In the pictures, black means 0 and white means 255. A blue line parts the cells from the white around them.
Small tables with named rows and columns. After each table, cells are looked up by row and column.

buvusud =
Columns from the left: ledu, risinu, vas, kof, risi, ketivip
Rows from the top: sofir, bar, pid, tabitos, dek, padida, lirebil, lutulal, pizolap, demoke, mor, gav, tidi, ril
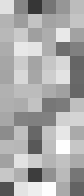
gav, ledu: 161
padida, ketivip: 105
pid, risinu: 202
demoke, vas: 103
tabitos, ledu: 172
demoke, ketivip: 170
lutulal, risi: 123
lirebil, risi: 160
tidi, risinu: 175
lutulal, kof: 119
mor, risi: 254
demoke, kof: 195
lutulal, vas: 194
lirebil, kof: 171
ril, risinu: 227
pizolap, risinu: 130

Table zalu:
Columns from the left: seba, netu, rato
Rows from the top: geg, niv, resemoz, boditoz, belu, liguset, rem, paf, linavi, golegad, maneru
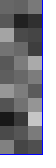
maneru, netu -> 69
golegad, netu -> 86
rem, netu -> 125
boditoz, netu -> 105
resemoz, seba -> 164
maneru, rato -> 79
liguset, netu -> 104
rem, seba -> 151
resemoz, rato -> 69
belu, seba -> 88
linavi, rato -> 198
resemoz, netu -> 74
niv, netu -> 33
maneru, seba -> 129

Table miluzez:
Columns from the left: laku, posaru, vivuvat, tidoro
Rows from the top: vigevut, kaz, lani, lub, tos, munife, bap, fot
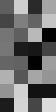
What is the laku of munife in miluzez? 177
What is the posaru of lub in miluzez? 27
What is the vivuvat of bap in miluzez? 17
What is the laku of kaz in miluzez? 69
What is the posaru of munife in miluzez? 86
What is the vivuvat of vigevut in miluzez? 42
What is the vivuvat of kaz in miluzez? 100
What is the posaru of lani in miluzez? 95
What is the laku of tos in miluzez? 101
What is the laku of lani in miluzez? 117
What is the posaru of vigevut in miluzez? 206
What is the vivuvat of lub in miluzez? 23
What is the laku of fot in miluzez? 28
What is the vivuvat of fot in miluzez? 70
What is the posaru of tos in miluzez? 98
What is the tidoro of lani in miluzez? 2
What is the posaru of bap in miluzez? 209
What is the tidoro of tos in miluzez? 157
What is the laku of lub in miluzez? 119

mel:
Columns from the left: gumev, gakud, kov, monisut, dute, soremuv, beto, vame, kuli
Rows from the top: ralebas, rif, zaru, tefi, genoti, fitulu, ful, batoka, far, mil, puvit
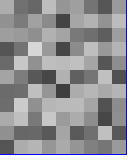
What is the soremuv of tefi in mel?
139
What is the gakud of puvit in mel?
172
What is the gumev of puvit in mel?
85
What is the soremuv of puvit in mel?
149
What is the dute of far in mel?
155
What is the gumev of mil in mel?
144
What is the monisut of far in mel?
199
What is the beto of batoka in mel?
165
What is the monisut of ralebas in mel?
189
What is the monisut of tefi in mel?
153
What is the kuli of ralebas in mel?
154
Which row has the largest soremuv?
genoti

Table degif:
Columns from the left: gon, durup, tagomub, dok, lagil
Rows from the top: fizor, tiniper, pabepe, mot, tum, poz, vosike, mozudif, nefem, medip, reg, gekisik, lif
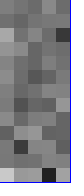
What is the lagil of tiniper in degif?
121
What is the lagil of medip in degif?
101
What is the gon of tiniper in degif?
112
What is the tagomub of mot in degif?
102
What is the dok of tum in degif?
126
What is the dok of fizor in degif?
137
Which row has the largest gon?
lif

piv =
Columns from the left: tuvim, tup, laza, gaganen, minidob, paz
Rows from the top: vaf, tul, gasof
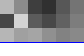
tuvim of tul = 70
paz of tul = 125
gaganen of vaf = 48
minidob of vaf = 87
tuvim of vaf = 184
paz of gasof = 137
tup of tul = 212
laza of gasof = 165
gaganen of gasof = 144
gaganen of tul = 72
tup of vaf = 139

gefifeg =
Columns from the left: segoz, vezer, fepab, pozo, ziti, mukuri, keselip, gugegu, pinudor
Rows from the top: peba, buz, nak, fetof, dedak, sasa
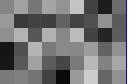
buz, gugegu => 145
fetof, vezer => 80
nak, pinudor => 93
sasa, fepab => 116
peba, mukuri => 195
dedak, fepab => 161
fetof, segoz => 21
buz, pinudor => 91
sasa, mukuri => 153
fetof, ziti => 137
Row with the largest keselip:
sasa

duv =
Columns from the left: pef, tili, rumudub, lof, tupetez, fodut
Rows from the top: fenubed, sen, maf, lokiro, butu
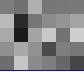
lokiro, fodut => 120
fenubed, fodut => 121
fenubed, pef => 125
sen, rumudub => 118
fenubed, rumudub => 175
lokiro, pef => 143
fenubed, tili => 113
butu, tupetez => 103
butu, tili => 197
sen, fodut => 163
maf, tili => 27
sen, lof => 140
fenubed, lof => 118
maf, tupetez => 114
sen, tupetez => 148
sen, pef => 186
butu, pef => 109
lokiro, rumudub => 145

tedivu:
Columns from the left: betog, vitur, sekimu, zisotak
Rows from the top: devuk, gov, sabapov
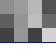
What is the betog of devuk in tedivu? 142
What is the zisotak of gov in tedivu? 104
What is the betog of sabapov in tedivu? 65
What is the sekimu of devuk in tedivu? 183
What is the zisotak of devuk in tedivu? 82
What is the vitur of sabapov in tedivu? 150
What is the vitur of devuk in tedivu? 156
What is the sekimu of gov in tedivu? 189
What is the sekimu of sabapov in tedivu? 64
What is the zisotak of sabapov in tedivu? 209
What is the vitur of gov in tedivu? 148
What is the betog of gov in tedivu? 95

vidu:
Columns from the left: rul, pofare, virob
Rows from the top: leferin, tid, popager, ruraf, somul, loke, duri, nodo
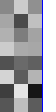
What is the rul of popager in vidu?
177
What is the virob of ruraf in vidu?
167
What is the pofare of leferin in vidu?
204
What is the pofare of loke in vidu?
93
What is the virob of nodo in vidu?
92
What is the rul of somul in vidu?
81
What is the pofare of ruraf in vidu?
170
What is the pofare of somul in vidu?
106
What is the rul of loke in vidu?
212

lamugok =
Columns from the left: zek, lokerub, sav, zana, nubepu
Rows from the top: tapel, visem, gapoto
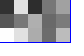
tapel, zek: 50
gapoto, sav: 172
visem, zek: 86
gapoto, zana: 108
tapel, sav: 45
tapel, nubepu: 161
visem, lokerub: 120
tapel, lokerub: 226
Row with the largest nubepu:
gapoto

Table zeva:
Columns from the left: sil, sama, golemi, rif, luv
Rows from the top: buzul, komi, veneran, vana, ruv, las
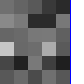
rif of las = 112
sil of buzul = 112
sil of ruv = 70
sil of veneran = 102
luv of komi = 120
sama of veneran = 106
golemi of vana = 109
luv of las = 87
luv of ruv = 31
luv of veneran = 96
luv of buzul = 42
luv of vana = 90
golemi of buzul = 89
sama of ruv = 33

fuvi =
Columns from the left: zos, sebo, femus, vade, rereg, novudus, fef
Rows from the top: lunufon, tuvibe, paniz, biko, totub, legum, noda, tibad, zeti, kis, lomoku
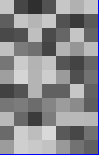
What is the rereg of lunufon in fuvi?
198
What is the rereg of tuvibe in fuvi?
82
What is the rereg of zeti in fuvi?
184
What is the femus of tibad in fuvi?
108
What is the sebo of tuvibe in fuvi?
196
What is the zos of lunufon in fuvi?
198
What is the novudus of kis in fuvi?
71

